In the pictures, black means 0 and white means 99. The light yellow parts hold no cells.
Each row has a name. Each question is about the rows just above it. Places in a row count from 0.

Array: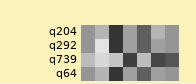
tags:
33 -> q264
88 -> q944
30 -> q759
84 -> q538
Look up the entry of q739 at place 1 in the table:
q538
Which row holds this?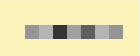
q204

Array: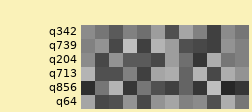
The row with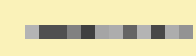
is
q713
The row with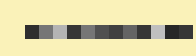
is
q856
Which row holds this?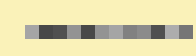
q64
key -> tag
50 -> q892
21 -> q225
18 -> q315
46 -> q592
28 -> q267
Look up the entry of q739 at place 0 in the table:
q892

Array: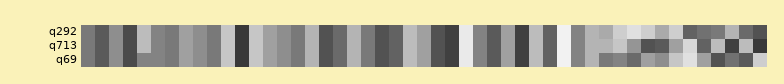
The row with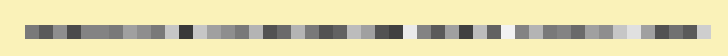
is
q69
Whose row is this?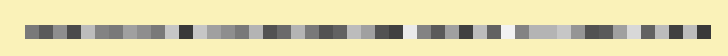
q713
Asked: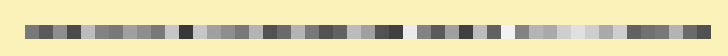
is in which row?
q292

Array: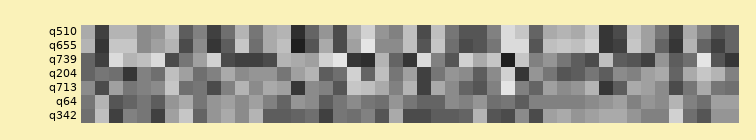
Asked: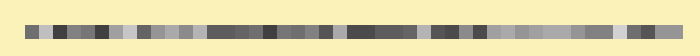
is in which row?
q342
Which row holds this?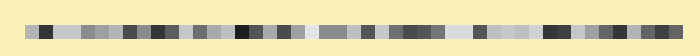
q655
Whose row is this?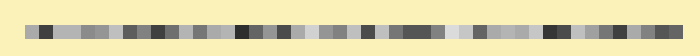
q510

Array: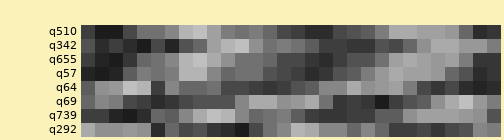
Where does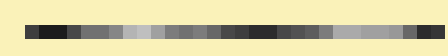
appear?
q510
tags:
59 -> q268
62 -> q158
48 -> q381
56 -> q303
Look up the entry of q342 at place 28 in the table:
q268
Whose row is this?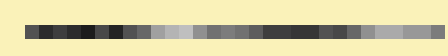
q342
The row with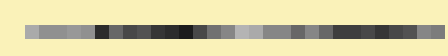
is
q292

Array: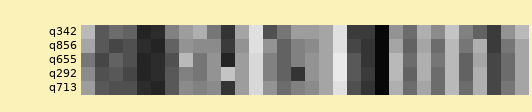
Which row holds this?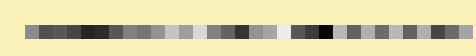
q292
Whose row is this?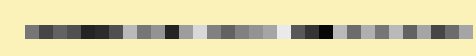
q655
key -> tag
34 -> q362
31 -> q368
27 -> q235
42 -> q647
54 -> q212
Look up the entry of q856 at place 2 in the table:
q235

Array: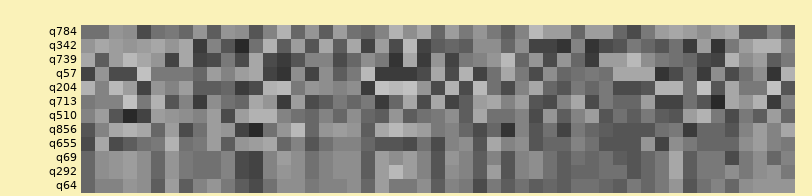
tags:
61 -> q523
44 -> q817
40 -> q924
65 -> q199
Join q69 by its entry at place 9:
q817
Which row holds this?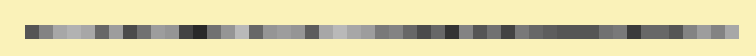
q856
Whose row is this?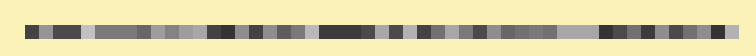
q57
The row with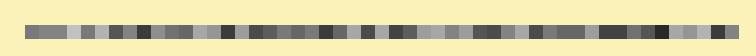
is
q713
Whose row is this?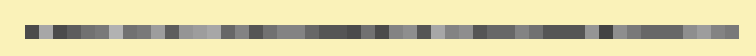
q655
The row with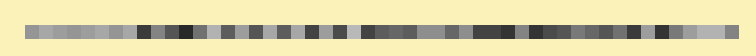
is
q342

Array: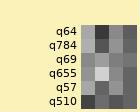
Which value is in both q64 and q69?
53
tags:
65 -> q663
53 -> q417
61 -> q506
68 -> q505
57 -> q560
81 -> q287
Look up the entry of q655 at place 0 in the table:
q560
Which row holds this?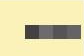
q510
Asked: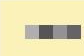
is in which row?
q784
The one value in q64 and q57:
65

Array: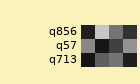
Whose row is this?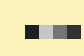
q856
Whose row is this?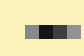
q57
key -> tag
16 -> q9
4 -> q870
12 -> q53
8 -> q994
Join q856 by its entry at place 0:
q53
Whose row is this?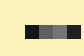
q713

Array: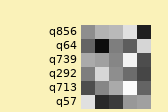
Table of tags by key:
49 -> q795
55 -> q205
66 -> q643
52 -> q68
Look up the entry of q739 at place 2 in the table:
q68
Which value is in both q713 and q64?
39

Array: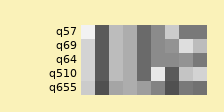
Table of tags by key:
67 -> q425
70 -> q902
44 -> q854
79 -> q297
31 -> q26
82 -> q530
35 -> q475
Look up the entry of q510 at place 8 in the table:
q530
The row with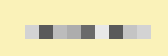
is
q510
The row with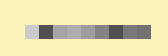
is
q655
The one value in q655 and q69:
67
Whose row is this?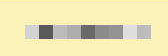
q69

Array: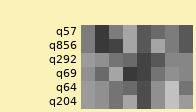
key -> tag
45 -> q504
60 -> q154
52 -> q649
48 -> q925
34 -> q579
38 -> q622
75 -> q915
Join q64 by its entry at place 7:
q504
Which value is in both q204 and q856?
64
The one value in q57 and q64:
41
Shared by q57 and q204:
64

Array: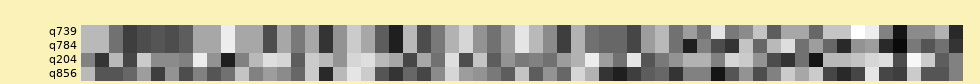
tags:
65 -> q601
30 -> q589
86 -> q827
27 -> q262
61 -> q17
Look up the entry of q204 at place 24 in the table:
q601
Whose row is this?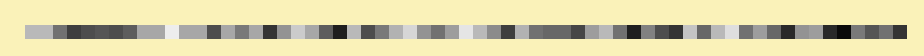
q784
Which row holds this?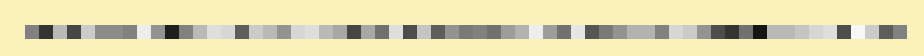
q204
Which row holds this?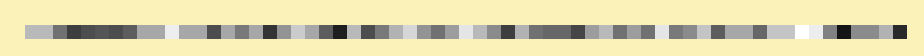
q739

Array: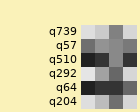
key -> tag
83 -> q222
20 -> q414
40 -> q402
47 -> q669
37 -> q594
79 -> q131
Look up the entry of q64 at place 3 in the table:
q402
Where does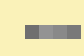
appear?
q57
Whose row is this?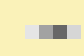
q292
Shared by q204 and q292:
83
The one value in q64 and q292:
40
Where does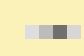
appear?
q204

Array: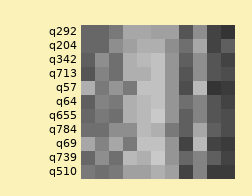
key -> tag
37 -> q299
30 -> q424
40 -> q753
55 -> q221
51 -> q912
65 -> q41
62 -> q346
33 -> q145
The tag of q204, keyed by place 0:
q753
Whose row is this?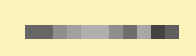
q204
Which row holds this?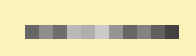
q739

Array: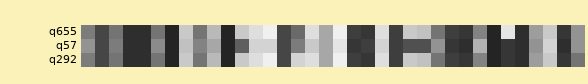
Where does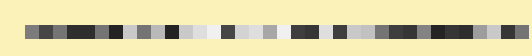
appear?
q292
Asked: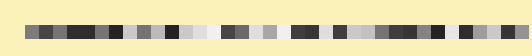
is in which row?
q655
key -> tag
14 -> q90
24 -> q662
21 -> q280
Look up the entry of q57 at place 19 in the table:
q280
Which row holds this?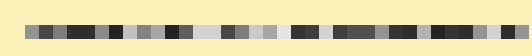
q57

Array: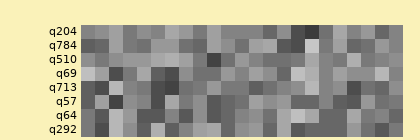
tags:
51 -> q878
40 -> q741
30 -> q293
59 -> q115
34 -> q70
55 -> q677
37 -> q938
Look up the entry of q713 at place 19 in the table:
q293
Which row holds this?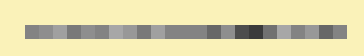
q204
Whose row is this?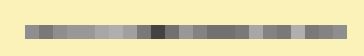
q510
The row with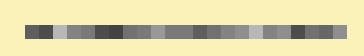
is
q713

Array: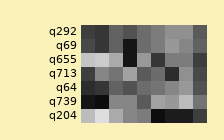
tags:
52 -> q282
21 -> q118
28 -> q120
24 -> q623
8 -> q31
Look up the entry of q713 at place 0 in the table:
q623
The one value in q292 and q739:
35
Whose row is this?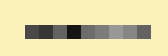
q69
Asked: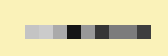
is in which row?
q655
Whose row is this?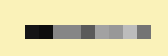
q739

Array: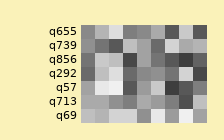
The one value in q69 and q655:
70
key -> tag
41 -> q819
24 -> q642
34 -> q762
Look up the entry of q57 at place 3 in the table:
q762
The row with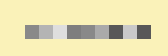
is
q655

